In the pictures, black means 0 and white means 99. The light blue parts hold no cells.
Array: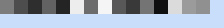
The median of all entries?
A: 42
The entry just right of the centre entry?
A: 34
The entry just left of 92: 14
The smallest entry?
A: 6

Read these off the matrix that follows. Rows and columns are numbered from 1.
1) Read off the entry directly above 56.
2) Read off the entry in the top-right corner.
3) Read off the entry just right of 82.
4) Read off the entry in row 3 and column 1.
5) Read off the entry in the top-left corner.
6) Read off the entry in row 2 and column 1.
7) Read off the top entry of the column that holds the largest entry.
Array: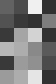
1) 53
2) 19
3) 19
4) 22
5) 38
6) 32
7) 93

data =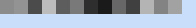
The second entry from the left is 57
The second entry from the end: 51
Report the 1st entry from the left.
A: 54
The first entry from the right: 63

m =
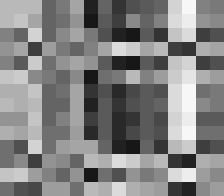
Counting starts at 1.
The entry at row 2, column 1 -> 72
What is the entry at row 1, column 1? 72
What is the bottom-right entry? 61
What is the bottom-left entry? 43
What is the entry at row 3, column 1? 50
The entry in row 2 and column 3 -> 64
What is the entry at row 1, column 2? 72
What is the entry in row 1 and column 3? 72
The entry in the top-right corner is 47

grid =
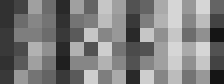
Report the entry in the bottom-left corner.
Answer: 22
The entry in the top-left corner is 19
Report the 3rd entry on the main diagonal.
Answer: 49
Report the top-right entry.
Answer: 39
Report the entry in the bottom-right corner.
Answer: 8
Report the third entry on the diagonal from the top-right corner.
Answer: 42
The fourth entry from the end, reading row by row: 73
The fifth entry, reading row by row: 16
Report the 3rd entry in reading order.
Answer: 62

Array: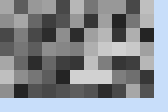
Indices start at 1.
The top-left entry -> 65
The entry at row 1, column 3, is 59
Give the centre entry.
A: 49
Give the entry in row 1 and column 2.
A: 36
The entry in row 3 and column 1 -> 28
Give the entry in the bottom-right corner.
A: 32
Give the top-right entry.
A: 74
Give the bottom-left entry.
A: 55
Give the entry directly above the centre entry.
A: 17
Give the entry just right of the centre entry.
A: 68
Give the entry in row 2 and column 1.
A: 55
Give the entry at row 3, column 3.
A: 28

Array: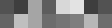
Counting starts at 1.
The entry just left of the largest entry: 84
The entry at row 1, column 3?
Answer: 64
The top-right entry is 32
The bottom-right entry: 42
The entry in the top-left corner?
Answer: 32
